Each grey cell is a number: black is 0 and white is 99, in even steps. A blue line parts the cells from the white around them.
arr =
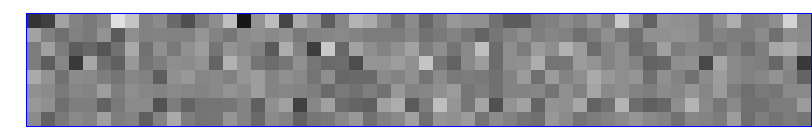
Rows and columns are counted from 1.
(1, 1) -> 20
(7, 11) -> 48
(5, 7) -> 45
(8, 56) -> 46
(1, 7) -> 87
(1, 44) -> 53
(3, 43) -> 55
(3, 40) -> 60
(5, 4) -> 54
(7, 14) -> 45
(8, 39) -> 54
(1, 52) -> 49
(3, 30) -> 55
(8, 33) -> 45
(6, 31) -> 60
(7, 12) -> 39
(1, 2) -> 25
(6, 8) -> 55
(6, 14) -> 53
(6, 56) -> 53
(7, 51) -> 53
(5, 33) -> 47
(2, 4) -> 50
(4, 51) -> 53
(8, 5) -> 51
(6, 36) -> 51
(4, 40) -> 60
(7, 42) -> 44
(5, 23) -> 40
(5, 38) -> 60
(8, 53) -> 49
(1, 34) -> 44
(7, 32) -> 46
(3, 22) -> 78
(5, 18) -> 51
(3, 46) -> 62
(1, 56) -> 53
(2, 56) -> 54
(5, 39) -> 51

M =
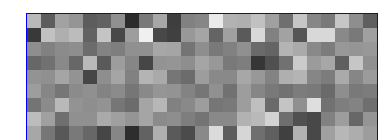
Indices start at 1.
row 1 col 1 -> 72
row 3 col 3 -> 54
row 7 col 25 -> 43
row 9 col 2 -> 46
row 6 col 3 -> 46
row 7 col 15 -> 47
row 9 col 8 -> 18
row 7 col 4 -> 57
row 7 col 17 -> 74
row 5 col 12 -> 42
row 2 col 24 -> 47
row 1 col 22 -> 47
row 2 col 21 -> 84
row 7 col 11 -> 50
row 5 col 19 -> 68
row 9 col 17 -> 43
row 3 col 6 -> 51
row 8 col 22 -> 50
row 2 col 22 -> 84
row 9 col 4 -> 47
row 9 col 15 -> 36
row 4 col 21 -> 60
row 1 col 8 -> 17
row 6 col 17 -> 52
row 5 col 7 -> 64
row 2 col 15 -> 62
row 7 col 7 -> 46
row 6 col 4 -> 54
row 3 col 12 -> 45
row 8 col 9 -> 64
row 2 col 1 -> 22
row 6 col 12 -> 51
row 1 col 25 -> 37
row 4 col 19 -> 44
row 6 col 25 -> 48
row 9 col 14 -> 85
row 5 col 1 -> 57
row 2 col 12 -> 59

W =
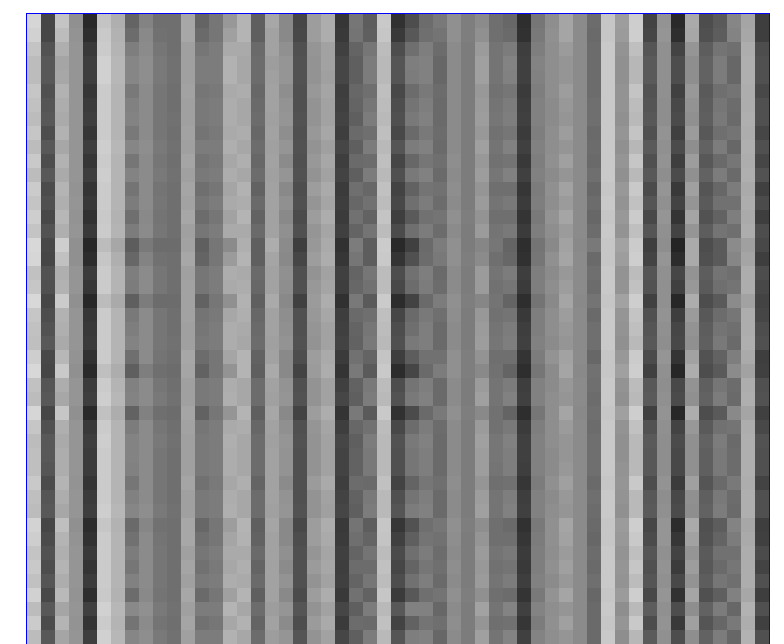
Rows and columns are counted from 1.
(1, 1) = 83
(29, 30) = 47
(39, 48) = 58
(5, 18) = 62
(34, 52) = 67
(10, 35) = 50
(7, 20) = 31
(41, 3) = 67
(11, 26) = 74
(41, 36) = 24
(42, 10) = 45
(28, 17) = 42
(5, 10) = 47
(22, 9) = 54
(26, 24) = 47
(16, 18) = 63
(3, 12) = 62
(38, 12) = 65
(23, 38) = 55
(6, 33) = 59
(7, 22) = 63
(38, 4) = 57
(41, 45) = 33
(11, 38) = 56
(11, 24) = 41
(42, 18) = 63
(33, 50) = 47
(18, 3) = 75
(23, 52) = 67
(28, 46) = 56
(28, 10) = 47
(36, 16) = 65
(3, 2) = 32
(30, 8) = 48
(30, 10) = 46
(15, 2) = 28
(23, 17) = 41
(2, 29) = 43
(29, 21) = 61
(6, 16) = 67
